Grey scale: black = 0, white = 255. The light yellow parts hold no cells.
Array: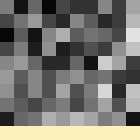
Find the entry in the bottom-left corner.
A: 29
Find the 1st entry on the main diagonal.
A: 124
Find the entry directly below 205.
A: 115
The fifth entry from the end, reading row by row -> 183
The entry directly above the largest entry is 183
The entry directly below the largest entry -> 193
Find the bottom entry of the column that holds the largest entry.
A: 19
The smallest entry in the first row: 7
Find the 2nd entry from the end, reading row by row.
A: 144
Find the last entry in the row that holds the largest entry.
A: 226
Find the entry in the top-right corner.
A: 164
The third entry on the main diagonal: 19
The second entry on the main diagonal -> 115
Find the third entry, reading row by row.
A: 103
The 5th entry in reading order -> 70
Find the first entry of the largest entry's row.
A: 7
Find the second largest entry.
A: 215

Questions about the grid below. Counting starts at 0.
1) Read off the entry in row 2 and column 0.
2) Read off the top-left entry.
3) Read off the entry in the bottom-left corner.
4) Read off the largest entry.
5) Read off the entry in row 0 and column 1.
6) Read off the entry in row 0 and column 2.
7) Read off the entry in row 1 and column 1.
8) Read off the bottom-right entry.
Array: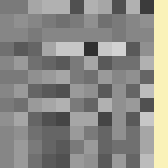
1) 134
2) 122
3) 134
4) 211
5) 122
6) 166
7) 144
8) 188

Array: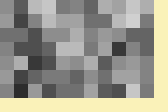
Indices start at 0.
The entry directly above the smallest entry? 68
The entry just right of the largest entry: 122
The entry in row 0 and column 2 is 186
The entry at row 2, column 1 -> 112
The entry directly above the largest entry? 198
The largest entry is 208
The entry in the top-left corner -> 141
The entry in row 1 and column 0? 153
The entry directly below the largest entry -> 100
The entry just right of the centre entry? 122
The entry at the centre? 186
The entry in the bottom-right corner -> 122
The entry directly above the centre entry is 174
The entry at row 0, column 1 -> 91
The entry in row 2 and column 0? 112
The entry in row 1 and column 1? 68
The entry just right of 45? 153
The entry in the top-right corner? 174
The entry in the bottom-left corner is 131

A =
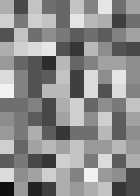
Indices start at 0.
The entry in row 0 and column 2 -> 195
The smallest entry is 15
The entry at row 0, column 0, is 174
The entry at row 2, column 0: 82
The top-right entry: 162
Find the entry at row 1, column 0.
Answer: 207
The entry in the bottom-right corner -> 72
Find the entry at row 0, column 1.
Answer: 72
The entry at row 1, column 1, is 121
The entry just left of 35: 153
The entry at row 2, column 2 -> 111

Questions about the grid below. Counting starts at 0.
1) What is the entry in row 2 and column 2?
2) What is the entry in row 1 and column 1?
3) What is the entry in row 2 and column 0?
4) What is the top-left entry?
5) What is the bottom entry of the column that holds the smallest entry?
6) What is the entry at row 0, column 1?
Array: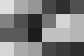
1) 28
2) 80
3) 90
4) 222
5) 159
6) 170

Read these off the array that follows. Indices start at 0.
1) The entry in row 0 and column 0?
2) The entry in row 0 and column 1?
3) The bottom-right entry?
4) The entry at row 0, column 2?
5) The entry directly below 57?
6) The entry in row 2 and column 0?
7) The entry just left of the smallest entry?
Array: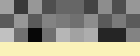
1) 162
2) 57
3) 131
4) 151
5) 151
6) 193
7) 112
